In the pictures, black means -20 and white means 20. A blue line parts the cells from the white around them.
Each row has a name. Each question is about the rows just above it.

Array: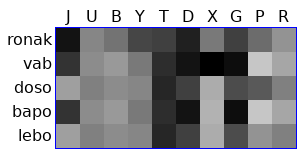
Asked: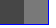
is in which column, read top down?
Y
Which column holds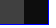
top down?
G
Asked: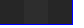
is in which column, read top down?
T
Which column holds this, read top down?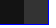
J

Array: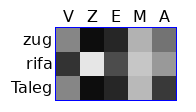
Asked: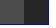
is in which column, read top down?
E
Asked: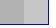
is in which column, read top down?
M

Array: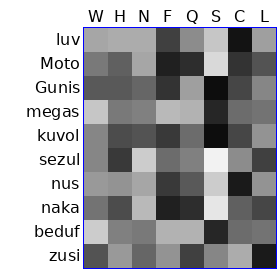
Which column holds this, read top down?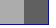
H
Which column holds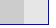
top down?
S
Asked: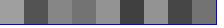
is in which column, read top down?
L

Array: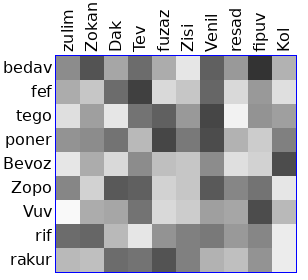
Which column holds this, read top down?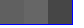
Venil
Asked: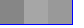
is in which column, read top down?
resad
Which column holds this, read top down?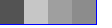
Zokan

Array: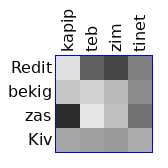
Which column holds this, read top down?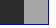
kapip
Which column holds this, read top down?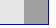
teb

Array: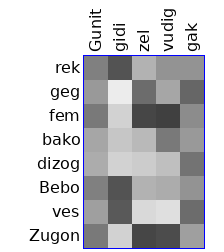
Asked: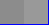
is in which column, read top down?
gak
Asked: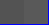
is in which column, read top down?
gidi
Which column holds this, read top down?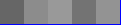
gak

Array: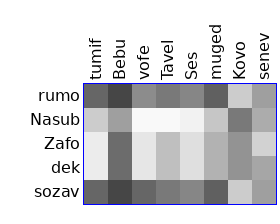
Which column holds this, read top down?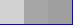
senev
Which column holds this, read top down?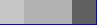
muged
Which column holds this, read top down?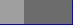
Bebu
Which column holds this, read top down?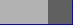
muged
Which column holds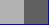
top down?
muged
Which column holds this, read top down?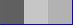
muged
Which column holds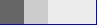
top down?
tumif

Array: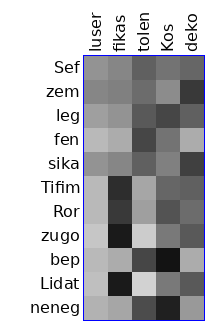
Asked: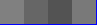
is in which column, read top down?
Kos
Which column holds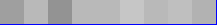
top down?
luser
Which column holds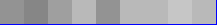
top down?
luser
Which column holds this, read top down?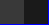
fikas

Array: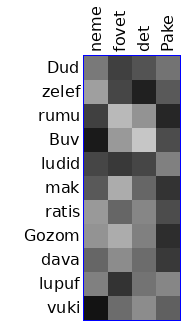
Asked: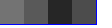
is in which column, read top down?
Pake
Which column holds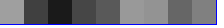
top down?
neme
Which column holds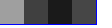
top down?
neme
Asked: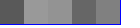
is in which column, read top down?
neme
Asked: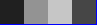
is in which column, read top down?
det
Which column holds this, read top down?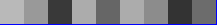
fovet

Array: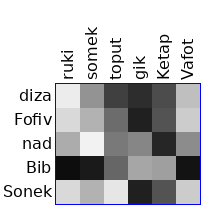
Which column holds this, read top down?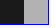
somek
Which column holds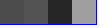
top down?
Ketap
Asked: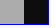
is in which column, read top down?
ruki
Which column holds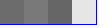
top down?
toput
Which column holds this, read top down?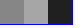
gik
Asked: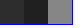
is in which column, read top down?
gik
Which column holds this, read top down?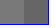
toput

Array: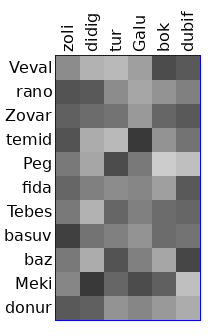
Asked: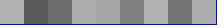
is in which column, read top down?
didig
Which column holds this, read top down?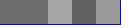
bok
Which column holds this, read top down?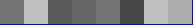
dubif
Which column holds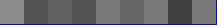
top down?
zoli
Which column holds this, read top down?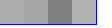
didig
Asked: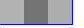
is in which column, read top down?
didig

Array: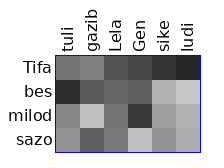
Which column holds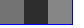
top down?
tuli
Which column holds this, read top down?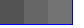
Lela
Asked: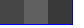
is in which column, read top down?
Gen

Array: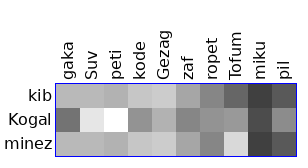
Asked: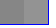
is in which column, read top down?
ropet
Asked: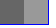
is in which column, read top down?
Tofum
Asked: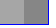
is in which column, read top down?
zaf
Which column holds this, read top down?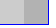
Gezag
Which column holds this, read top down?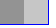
kode

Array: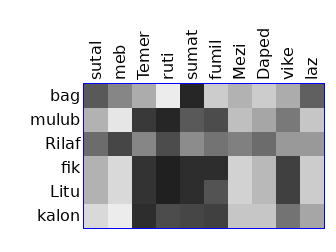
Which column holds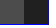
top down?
ruti
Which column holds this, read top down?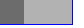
sutal
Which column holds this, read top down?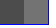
fumil
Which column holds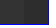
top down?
Temer
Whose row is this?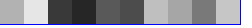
mulub

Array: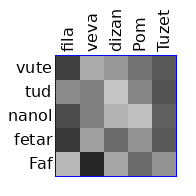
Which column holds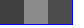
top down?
fila
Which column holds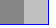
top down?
Pom
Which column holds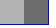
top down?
dizan
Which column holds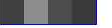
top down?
fila
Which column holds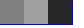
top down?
veva
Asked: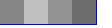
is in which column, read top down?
Pom

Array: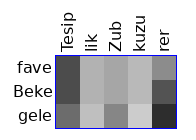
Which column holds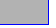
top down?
lik
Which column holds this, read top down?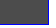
Tesip
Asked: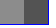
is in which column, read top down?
rer
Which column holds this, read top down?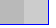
kuzu

